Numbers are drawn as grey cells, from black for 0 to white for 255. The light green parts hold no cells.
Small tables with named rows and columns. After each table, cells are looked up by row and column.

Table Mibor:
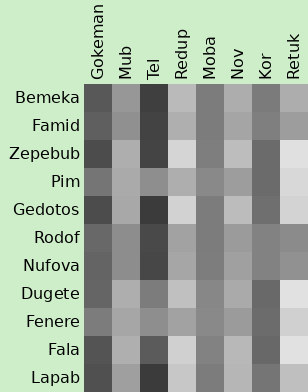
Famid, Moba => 124
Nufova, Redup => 166
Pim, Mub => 170
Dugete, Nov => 170
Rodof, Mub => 141
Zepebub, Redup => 213
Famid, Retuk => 157
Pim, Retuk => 216
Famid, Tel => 67
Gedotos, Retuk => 211
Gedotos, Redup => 210
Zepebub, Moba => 126
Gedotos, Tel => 59
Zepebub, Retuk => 224
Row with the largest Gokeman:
Fenere

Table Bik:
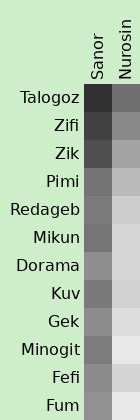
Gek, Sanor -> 141
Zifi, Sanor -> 65
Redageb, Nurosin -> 205
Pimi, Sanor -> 116
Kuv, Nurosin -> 210
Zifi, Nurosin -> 137
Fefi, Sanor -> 139

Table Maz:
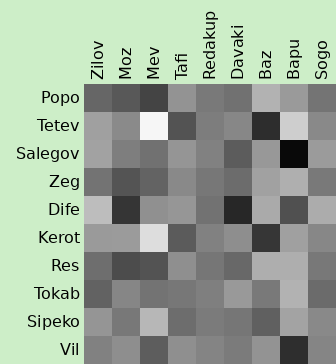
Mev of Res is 83
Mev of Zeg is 99
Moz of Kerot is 155
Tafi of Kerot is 91
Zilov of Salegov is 162
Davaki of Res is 104
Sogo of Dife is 172
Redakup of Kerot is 129
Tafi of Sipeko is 109
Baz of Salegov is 152
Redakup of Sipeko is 123
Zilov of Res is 110
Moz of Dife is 53

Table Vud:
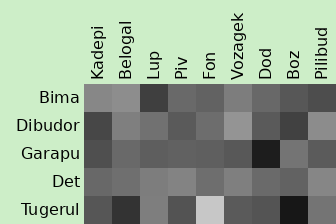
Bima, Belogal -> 141
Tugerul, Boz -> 23
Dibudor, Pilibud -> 140
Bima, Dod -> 104
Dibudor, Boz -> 65
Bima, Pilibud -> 77
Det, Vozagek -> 127
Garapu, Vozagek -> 88
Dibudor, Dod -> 90
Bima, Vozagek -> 125
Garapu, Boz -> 116
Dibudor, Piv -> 90
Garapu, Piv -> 97
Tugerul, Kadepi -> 86
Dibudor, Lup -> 113
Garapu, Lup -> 94
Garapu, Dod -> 29
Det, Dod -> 106
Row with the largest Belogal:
Bima

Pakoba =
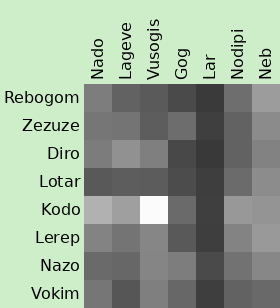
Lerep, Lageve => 116
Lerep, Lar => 62
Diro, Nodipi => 98
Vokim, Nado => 118
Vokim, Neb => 105
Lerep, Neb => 153
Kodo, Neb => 148
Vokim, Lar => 62
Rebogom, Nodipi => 110
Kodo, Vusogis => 251
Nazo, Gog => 125
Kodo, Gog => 106
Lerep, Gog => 89
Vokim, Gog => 103
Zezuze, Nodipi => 98
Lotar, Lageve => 93
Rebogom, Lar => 58

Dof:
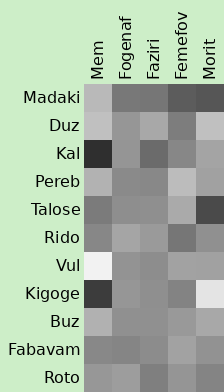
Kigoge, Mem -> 60
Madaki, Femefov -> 92
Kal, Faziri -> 107
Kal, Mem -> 47
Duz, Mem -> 192
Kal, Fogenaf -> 149
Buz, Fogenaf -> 144
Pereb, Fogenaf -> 138
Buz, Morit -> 168
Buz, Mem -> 177
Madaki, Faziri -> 118
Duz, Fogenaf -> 150
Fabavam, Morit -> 146
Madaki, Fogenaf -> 120
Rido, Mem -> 135
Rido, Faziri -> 154
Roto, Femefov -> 149
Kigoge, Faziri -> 143
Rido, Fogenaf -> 165
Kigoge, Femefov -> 131

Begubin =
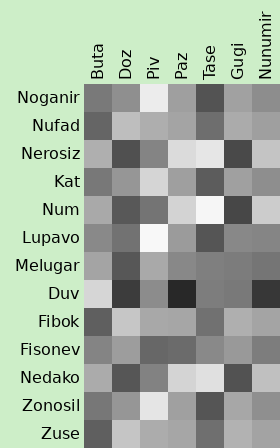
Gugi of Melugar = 124
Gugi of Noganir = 161
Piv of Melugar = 169
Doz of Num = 88
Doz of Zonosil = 150
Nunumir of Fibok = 164
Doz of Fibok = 198
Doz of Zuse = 197
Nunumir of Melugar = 117

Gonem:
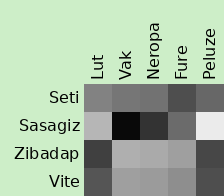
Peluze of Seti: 103
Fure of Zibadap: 159
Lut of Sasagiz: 182
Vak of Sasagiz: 9
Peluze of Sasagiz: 235
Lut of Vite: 85
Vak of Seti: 118
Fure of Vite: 142
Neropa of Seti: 114
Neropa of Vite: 155
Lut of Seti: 130
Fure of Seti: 78
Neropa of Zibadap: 170
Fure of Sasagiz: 107
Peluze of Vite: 78
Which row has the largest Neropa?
Zibadap

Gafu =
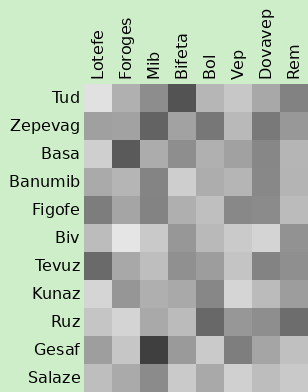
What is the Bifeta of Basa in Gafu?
142
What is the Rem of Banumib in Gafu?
180
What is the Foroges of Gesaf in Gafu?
198
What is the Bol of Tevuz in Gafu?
157
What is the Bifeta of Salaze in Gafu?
202
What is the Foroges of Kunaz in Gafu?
150
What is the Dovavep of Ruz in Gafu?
142
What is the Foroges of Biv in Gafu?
229
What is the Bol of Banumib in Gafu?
173
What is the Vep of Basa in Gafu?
161
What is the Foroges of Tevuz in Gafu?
168
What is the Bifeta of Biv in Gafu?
151
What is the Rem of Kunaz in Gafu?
157
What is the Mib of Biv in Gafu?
201
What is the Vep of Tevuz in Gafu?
196
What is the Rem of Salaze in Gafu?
201
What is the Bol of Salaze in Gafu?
169
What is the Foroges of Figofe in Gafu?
165
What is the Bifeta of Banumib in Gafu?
206

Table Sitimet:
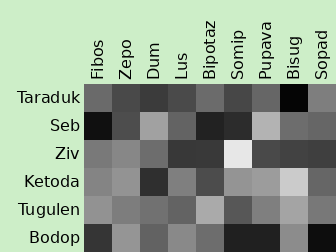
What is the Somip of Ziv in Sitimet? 231
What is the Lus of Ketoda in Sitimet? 127
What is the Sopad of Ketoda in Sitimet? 102
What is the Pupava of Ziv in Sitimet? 73
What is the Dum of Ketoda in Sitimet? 47
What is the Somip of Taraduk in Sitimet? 71
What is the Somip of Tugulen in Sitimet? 87
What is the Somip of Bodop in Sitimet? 32
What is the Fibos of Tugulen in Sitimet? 146
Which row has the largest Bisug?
Ketoda

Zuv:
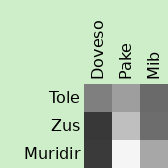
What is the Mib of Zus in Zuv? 109
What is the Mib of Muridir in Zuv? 167
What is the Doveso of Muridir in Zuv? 58
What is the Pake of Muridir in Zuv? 245
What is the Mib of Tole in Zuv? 106
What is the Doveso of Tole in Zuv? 127
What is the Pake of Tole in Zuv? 158
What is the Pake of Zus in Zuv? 191
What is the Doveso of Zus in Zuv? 56
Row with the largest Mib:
Muridir

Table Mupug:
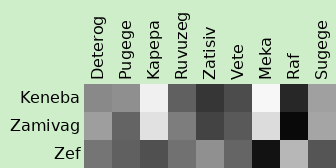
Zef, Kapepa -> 80
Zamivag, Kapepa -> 225
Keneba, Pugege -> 143
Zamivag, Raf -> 9
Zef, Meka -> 18
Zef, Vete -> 101
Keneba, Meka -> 247
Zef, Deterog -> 117
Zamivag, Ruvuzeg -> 125
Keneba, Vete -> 76
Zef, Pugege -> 96
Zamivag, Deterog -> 158
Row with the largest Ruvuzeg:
Zamivag

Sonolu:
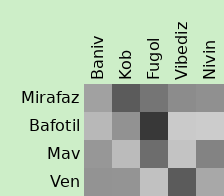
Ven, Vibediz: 91
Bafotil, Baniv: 184
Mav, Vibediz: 195
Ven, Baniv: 147
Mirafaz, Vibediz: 140
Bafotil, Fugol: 56
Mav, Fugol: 109
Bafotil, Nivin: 204
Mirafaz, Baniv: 161
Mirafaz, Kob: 91
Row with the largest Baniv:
Bafotil

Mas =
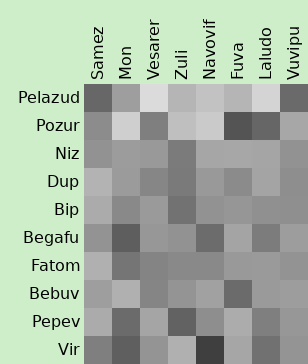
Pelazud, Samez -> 103
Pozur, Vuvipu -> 167
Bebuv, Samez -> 158
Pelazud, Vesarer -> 219
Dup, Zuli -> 122
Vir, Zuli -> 176
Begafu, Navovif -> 108
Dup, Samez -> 179
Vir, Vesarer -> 148
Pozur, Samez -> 140
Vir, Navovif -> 63
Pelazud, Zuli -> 181
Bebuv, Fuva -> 107
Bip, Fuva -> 150
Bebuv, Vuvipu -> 157
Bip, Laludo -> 144
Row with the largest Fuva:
Pelazud

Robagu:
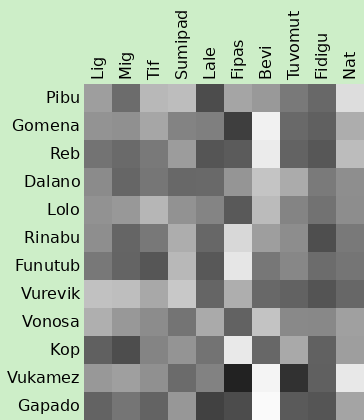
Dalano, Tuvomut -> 171
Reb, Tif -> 121
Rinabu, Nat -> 121
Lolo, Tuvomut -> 132
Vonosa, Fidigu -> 136
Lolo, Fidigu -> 114
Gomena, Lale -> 127

